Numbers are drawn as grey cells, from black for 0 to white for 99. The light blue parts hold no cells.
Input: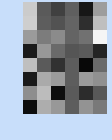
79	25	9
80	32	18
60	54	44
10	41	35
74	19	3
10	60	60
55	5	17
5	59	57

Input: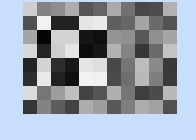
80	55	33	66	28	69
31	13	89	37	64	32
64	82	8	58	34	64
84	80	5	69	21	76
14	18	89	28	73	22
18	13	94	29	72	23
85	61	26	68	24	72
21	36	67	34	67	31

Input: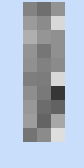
51	57
60	84
68	56
57	56
56	54
49	84
55	21
59	38
61	65
45	86

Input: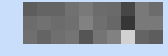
36	39	47	41	47
42	42	50	40	47
43	43	33	50	39

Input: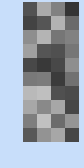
32	50
26	69
55	46
62	31
28	28
47	23
72	31
65	65
49	42
34	65

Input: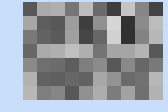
34	68	73	24	52
65	34	24	83	54
47	35	27	81	51
40	68	68	64	70
53	42	49	34	40
69	37	38	57	44
71	52	56	48	43
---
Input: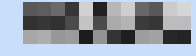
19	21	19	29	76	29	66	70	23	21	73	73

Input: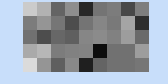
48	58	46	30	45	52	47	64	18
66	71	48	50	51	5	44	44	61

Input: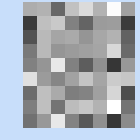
23	74	78	50	39	60	61	23
47	72	58	60	62	64	84	41
87	60	52	63	76	64	79	77
49	74	45	73	77	69	99	45

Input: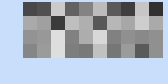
66	62	23	74	68	34	71	65	80	66
52	60	86	49	47	75	46	60	35	56

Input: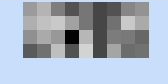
68	75	78	63	46	27	44	78	66
35	44	74	32	82	27	64	42	44

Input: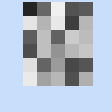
89	70	90	24	71
30	74	57	71	77
91	63	71	31	68

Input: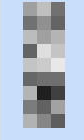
44	56	39
39	86	76
40	43	43
48	38	63
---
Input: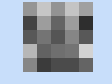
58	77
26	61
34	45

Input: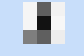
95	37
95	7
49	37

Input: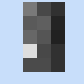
47	28
35	37
40	33

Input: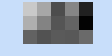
78	65
68	51
38	32

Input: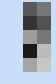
34	46
20	32
61	46

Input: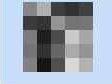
52	68
23	20
48	12
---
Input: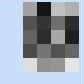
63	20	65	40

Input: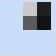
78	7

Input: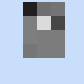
12	85	48

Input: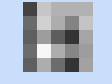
26	81	36	52	63

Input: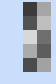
23	74

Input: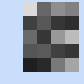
85	34	59	21

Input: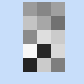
60	65	79
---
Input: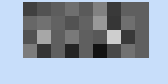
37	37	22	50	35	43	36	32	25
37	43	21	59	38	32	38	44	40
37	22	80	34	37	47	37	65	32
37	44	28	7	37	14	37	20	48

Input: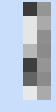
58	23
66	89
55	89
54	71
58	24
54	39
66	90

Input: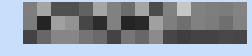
51	48	49	50	77	50	29	64	42	50	64	38	31	31	64	49
50	43	48	50	43	49	62	16	14	50	17	27	57	62	14	48
27	28	26	26	24	27	54	40	46	26	41	45	52	52	40	26

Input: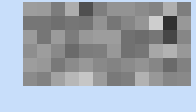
49	68	51	54	57	57	49	31	67	48	60	61
59	19	80	58	52	46	57	45	46	43	46	46
52	27	46	42	44	61	61	59	48	60	46	60
59	69	65	46	44	59	49	48	41	53	61	55
50	41	52	57	54	51	53	59	54	47	59	61
53	52	59	69	49	47	60	77	71	63	50	54

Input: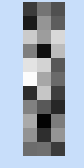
31	45	23
36	58	10
84	61	79
73	6	49
34	82	88
41	65	98
24	77	17
15	34	50
48	1	66
58	18	57
23	43	42

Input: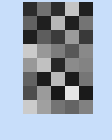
12	76	17	44	17
45	12	71	12	38
22	60	23	36	12
53	34	48	59	79
51	54	15	75	59
46	11	72	11	38
10	89	9	60	30
50	39	45	62	79
